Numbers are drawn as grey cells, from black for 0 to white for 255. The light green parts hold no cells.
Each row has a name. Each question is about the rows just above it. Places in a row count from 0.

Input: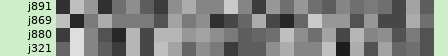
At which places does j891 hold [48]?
0 3
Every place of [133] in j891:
10 11 13 20
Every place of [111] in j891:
4 16 18 21 23

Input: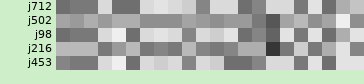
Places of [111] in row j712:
0 4 5 13 19
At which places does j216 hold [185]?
0 1 2 5 9
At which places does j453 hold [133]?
0 9 14
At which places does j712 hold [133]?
10 14
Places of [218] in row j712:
3 6 8 11 12 15 16
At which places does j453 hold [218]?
3 6 8 10 15 16

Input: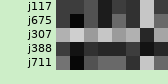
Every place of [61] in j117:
0 1 4 7
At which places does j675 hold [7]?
1
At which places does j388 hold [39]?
3 4 7
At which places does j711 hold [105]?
3 4 7

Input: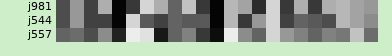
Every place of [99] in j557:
0 8 14 18
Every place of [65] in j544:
2 3 7 16
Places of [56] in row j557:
10
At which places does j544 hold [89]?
6 9 10 18
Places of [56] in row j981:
5 10 16 18

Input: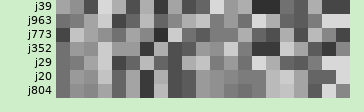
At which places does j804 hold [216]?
19
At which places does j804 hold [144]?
1 11
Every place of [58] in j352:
6 14 15 19
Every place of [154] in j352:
1 4 5 10
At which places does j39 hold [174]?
4 6 13 18

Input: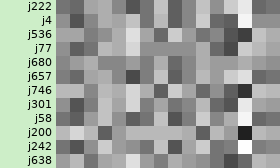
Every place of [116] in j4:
6
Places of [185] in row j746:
0 1 3 15
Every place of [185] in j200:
0 2 5 6 7 8 11 14
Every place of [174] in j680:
2 7 10 13
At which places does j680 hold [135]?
0 3 4 9
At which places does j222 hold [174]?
3

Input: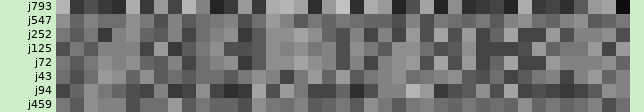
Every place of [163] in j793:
17 26 39
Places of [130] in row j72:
4 8 11 19 21 23 36 37 38

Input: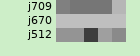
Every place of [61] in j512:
2
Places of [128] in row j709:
0
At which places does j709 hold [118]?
1 2 3
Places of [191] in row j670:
0 1 2 3 4
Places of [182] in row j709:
4

